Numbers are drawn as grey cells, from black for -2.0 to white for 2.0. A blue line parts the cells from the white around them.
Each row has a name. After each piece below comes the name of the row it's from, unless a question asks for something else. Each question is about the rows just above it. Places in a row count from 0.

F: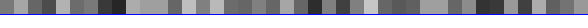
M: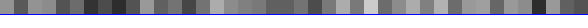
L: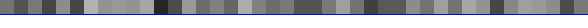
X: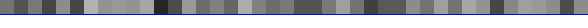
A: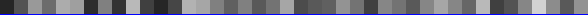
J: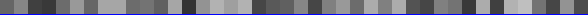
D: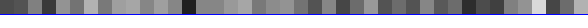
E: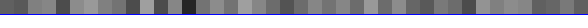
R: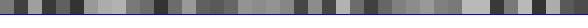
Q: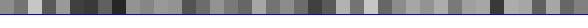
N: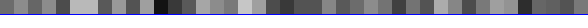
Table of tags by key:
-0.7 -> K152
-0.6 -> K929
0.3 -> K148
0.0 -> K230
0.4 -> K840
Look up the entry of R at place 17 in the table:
K148
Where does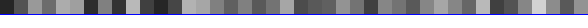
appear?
A
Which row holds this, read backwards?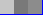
N
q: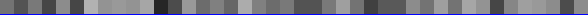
X

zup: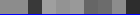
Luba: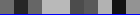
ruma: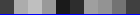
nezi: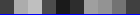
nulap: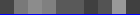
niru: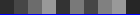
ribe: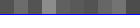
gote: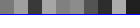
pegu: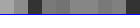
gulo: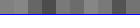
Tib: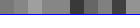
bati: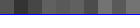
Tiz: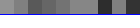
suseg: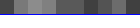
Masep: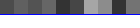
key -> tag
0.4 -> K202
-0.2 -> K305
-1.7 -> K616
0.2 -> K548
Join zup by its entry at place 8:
K548
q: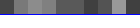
nulap
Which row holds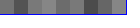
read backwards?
gulo
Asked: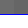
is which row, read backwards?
zup
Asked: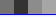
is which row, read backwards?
Masep

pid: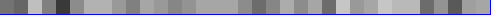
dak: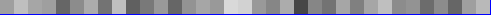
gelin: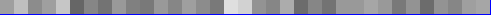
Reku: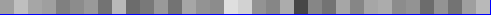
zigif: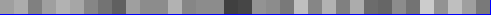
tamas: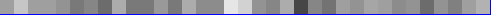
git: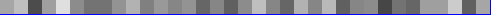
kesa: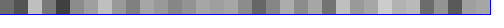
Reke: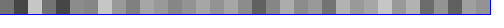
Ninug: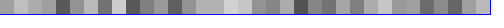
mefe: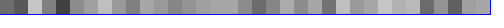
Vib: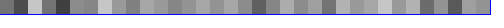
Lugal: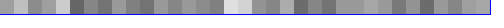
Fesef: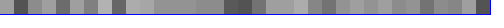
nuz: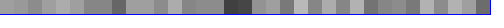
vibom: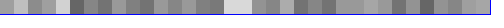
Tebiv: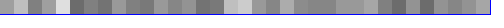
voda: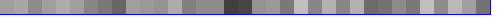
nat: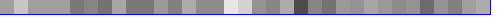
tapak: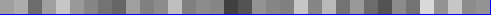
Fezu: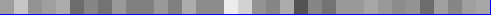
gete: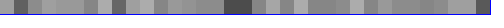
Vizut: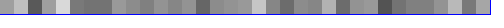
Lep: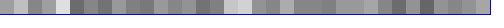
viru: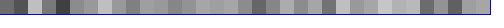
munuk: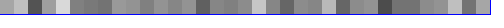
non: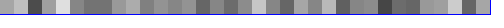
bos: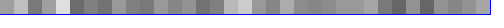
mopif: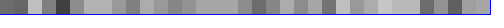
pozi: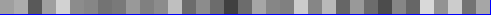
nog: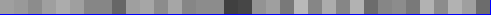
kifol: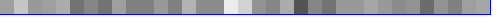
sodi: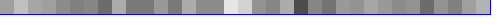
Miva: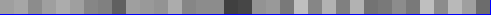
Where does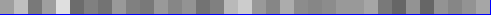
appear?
bos
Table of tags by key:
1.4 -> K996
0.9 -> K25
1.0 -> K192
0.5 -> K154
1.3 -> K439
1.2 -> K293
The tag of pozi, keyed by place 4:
K439

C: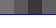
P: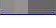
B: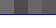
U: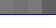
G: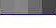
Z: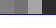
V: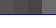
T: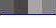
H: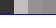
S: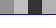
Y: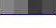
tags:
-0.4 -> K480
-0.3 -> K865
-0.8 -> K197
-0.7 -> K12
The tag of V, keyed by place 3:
K865
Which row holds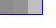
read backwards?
H
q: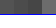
V
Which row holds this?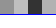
S
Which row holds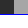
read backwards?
Z
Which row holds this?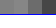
G

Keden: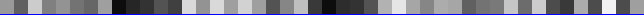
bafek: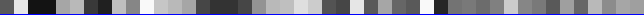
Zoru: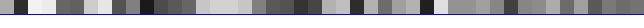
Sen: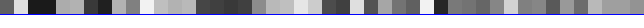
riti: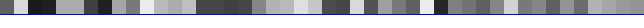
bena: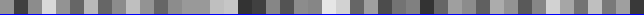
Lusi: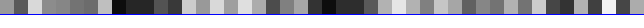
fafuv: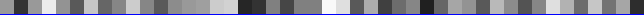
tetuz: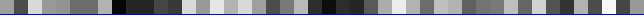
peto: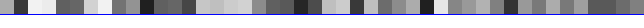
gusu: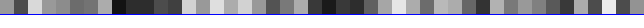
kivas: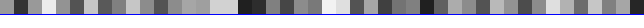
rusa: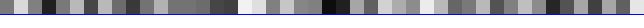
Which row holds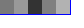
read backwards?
peto
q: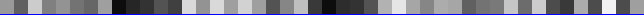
Keden
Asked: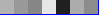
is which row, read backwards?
peto

